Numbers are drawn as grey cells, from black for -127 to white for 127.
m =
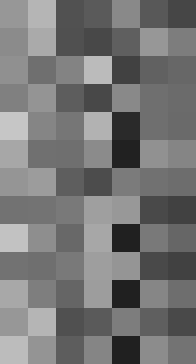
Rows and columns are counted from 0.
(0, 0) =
23
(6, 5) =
-14
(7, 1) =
-12
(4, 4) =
-85
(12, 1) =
20
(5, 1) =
-15
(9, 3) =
30
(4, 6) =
-21
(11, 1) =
53
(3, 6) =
-20
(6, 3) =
-51
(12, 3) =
5
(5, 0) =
39
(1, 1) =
42
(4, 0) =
70
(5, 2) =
-16
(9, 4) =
21
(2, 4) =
-62
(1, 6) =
-2
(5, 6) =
5
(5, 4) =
-94
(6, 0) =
21
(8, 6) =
-25
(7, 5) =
-54
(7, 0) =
-13
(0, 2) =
-46
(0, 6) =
-57

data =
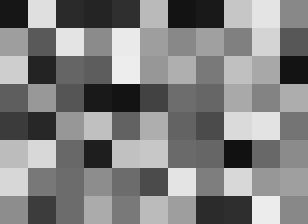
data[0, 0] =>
-105
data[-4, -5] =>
-28
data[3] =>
[-33, 24, -42, -102, -108, -61, -18, -25, 41, 3, 45]
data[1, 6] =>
8
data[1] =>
[30, -38, 100, 11, 106, 30, 8, 32, 0, 84, -40]
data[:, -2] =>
[100, 84, 40, 3, 99, -23, 23, 108]
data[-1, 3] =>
43
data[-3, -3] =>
-110
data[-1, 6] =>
30
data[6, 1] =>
-7
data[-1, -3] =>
-81
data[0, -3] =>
70
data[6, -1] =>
31
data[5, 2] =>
-23
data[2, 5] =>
23
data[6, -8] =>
13
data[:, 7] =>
[-102, 32, -6, -25, -52, -25, -1, -84]
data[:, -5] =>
[-108, 8, 47, -18, -28, -21, 100, 30]
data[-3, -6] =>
71
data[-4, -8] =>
64
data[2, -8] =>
-34

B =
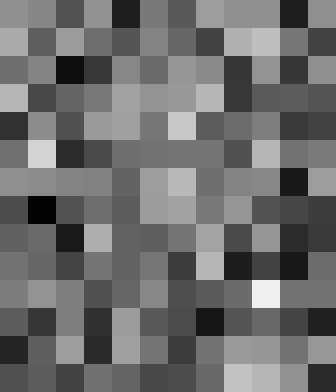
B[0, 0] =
16
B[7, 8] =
21
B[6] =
[15, 11, 3, 1, -28, 29, 56, -16, 3, 7, -102, 29]
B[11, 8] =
-42
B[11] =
[-34, -72, -1, -78, 28, -38, -51, -105, -42, -23, -58, -94]
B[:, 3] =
[18, -17, -71, -7, 26, -53, 1, -17, 46, -10, -46, -78, -84, -15]
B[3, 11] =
-43
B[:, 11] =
[15, -60, 15, -43, -60, -4, 29, -66, -69, -19, -12, -94, 23, -84]
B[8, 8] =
-53
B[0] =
[16, 6, -45, 18, -97, -6, -38, 29, 16, 16, -96, 15]
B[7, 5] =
28
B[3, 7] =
54
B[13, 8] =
66
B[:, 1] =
[6, -33, 4, -55, 12, 83, 11, -124, -21, -24, 19, -72, -32, -34]
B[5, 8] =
-46
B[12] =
[-90, -32, 29, -84, 32, -11, -67, -12, 26, 22, -13, 23]
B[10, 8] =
-20
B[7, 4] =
-35
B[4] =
[-77, 12, -46, 26, 32, -8, 71, -35, -19, -1, -68, -60]
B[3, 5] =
19
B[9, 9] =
-61
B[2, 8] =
-72
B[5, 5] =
-12
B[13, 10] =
17
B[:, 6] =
[-38, -24, 22, 24, 71, -10, 56, 34, -10, -66, -49, -51, -67, -50]
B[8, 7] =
35
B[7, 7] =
-7
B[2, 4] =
7
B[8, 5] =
-32
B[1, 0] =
42
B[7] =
[-50, -124, -45, -17, -35, 28, 34, -7, 21, -45, -57, -66]

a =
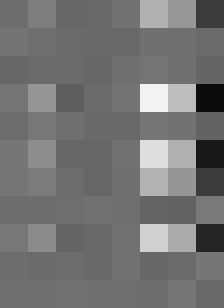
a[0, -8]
-18
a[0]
[-18, -2, -25, -23, -13, 49, 23, -67]
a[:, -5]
[-23, -22, -24, -21, -22, -25, -25, -14, -23, -22, -16]
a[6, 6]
22
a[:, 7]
[-67, -21, -26, -115, -28, -103, -68, -6, -90, -9, -23]
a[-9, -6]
-20
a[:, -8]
[-18, -11, -24, -10, -19, -9, -9, -18, -8, -18, -15]
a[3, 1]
22
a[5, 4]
-14
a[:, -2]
[23, -16, -15, 61, -13, 48, 22, -29, 43, -21, -9]
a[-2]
[-18, -21, -18, -22, -14, -24, -21, -9]
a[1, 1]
-16
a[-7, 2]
-16
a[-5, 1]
-4
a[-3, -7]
11
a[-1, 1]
-15
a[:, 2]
[-25, -21, -20, -34, -16, -25, -19, -17, -26, -18, -14]
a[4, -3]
-9
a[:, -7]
[-2, -16, -21, 22, -8, 13, -4, -18, 11, -21, -15]
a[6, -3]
51

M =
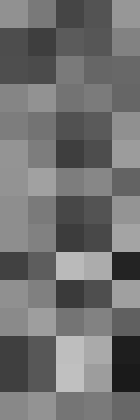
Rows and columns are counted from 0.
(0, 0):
17
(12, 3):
42
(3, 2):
-12
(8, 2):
-67
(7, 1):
-5
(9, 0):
-62
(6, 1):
33
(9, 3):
44
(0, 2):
-58
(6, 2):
-2
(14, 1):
19
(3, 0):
5
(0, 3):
-44
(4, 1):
-12
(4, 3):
-37
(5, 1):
-2
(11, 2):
-11
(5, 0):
20
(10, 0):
16
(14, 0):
8
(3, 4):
-25
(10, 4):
32
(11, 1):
30

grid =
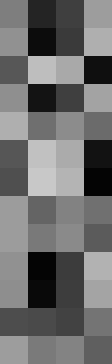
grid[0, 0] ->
-1
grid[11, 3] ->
-11
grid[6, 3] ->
-123
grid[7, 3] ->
-15
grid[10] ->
[14, -118, -66, 36]
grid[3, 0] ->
15
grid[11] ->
[-50, -53, -61, -11]
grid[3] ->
[15, -108, -64, 35]
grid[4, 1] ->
-16
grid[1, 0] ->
17
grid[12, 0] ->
29
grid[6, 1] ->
72
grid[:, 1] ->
[-91, -115, 62, -108, -16, 65, 72, -27, -6, -123, -118, -53, -5]
